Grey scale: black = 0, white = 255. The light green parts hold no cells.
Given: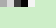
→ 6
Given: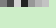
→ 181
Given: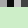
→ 197
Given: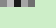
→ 165
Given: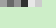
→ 231
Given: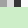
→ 54
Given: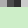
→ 48
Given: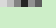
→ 145
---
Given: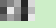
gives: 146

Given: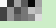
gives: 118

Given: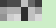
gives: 46

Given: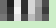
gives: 213

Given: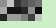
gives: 37

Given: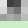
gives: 142
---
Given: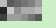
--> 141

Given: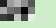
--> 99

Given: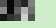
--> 98

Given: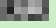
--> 164

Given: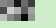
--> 174

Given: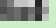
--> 108

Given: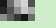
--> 141

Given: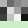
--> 163

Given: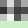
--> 62

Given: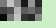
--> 179
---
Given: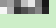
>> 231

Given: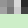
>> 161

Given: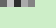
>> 131

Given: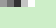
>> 253

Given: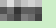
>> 210

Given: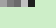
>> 31

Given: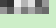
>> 222

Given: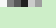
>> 203

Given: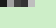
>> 190

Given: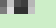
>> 182
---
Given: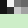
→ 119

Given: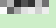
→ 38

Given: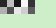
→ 23

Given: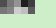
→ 147

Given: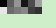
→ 149

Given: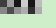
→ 23
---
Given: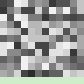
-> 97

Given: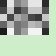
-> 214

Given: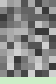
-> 128

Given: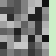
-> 176

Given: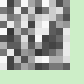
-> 120

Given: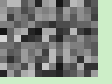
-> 113

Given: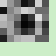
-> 177

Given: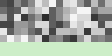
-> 69
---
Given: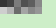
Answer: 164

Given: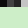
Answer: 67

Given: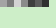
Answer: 62

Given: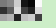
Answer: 191

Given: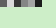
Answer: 133

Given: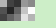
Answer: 125

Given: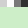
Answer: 252
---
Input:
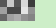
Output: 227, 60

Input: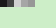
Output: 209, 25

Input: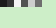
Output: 245, 27

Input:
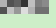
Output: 221, 52

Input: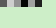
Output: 206, 4

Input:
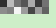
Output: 245, 46

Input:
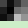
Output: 190, 2
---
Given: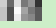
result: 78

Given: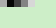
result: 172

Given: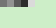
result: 116

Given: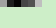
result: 30

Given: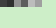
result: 48

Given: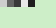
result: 206

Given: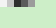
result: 243

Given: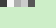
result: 61

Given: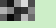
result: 93

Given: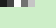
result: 28
